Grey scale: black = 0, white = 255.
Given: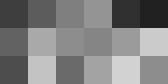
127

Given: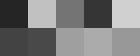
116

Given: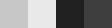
33

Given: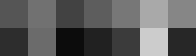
66

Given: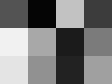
194

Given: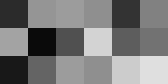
156

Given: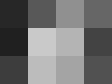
144

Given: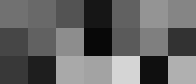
83
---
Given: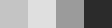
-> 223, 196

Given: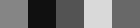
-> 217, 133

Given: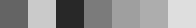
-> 222, 202

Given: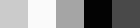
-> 250, 203

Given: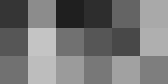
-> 196, 189

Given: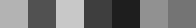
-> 200, 179

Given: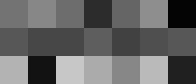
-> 199, 186
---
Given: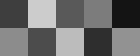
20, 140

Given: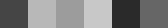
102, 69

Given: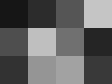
197, 50

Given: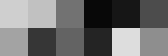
76, 163

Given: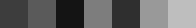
190, 61

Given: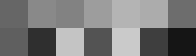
109, 95

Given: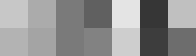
192, 179

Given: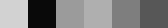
87, 210

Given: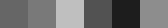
141, 102

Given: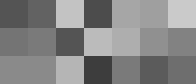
202, 138
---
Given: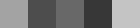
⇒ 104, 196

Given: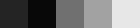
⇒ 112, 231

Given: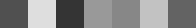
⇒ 153, 222

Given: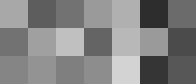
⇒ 100, 211

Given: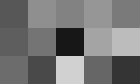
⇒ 23, 209

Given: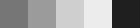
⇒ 207, 236

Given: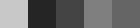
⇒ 67, 199
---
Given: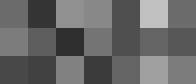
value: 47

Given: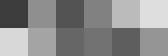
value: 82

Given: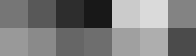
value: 45

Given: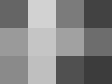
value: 161

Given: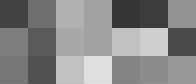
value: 169

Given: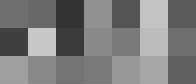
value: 58
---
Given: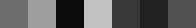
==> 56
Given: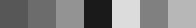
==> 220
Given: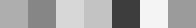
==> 61
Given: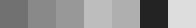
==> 175
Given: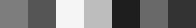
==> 30
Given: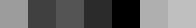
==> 0
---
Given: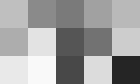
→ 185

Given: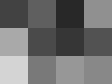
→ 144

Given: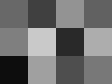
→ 97

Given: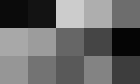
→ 109

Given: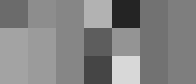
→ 126

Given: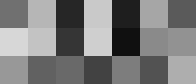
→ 90

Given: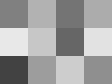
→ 172
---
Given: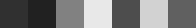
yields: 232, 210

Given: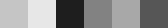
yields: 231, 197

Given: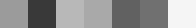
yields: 245, 184

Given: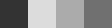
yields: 220, 171

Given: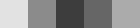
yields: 226, 171

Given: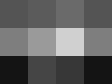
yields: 208, 154

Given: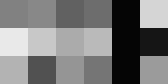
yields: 233, 213
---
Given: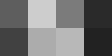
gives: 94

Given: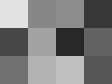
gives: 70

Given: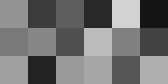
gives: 121

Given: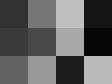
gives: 58

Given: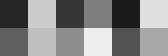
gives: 38

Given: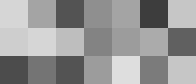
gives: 206

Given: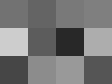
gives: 205

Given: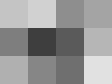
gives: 126

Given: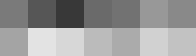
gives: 122
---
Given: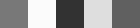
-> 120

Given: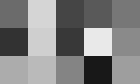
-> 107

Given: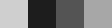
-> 207

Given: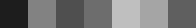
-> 29

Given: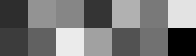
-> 45

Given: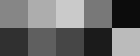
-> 134
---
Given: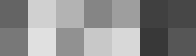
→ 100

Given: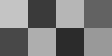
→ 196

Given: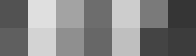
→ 82

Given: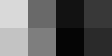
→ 217

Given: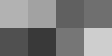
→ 178

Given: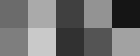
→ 107
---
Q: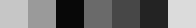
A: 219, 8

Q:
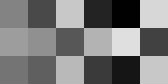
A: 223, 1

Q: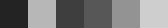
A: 206, 35

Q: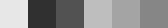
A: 231, 48

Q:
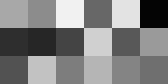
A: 241, 4

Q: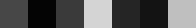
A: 212, 4

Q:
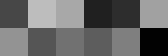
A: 189, 2

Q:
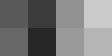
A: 202, 39

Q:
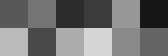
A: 213, 23

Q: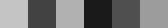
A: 196, 26
